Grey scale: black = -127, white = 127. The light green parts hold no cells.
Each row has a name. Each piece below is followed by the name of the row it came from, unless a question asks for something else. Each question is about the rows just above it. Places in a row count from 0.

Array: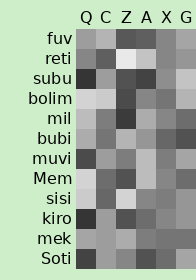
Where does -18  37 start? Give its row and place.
Soti, 4
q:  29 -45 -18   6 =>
kiro
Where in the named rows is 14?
subu, 4
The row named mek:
37  29  44  -2 -10 -10
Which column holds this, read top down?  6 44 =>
A

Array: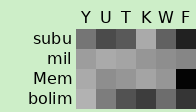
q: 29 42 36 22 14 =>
mil
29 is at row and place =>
mil, 0

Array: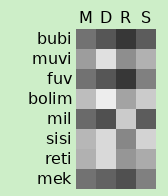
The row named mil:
-21 -47  75 -35
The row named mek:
-13 -29 -47   0

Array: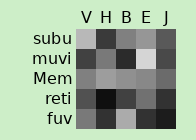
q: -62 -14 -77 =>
reti
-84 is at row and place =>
muvi, 2

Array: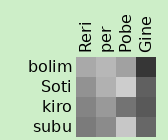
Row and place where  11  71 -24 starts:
subu, 1
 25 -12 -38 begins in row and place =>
kiro, 1

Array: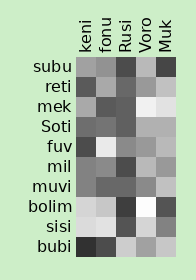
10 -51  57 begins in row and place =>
mil, 1
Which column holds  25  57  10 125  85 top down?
Voro
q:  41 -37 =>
mek
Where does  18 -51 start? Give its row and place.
subu, 1
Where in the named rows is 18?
subu, 1

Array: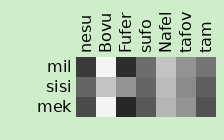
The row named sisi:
-26  67  19 -26  59  11 -32
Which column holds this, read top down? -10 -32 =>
tam
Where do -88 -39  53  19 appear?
mek
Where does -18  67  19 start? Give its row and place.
mil, 3
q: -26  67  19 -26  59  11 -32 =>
sisi

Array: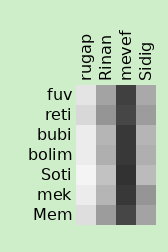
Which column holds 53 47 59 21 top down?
Sidig
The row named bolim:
108  47 -71  47
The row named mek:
108  53 -71  21
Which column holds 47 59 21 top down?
Sidig
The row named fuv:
100  35 -63  41
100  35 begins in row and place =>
fuv, 0

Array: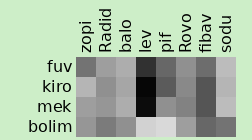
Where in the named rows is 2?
mek, 5
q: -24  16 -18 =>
fuv
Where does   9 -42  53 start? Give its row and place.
kiro, 5
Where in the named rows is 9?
kiro, 5
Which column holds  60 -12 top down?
sodu

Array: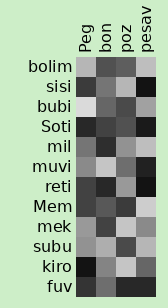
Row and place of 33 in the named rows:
bubi, 3
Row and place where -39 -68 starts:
Mem, 1
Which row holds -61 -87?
reti
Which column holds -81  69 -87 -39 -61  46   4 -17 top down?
bon

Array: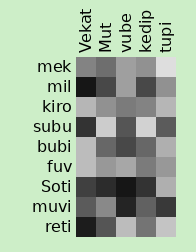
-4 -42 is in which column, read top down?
vube
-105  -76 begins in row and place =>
Soti, 2
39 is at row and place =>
fuv, 2
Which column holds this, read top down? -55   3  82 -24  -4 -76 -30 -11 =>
kedip

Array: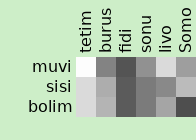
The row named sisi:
90  45 -36  -4   9  59
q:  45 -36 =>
sisi
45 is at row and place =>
sisi, 1
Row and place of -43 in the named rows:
muvi, 2
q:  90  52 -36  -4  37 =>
bolim
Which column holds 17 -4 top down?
sonu
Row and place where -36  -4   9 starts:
sisi, 2

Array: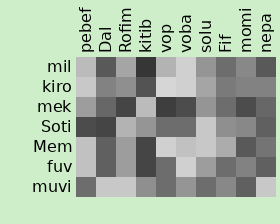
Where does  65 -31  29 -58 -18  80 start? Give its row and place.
fuv, 0
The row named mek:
29 -24 -58  59 -65 -51  21 -18 -51 -24
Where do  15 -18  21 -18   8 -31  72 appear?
muvi
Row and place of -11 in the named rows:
Mem, 9
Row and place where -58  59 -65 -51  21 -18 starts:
mek, 2

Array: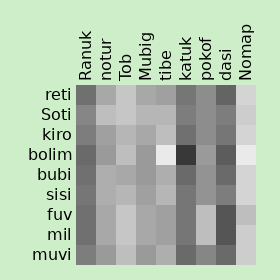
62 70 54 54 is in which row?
Soti
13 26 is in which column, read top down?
pokof
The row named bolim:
-21  26  62  26 106 -71  26 -35 106
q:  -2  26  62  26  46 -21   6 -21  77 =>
muvi

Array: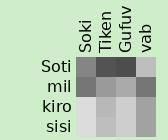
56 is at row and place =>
kiro, 1
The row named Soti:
5 -44 -50  62

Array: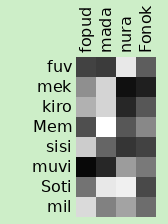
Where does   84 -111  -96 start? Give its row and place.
mek, 1
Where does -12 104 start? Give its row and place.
Soti, 0
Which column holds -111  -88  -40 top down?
nura
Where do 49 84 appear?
kiro

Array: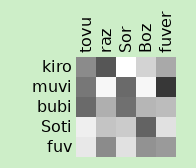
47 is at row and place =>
bubi, 1
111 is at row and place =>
Soti, 0
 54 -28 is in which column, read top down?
Boz

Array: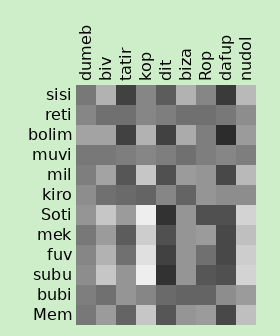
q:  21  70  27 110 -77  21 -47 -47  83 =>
Soti
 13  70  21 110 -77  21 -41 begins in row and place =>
subu, 0
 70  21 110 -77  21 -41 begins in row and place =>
subu, 1
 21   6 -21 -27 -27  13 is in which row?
bubi
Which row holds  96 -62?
fuv
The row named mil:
-1  35 -41  70 -47  27  21 -55  57

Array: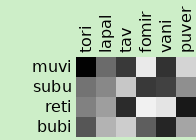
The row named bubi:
-41  51  77 -33 -90  37
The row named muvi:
-125  -20  -70  106  -77   84

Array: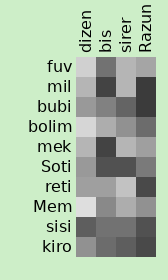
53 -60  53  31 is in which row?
mek
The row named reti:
31  31  66 -54

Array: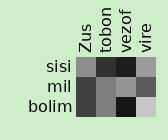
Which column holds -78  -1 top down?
tobon
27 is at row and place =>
sisi, 3
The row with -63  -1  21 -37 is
mil
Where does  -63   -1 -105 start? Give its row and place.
bolim, 0

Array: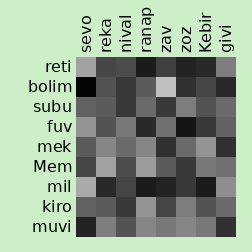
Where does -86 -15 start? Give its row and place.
fuv, 3
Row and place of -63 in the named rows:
reti, 4
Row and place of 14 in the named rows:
mil, 7

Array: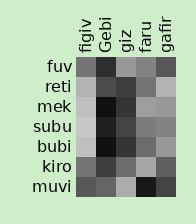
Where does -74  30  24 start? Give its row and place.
mek, 2
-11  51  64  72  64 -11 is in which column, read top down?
figiv

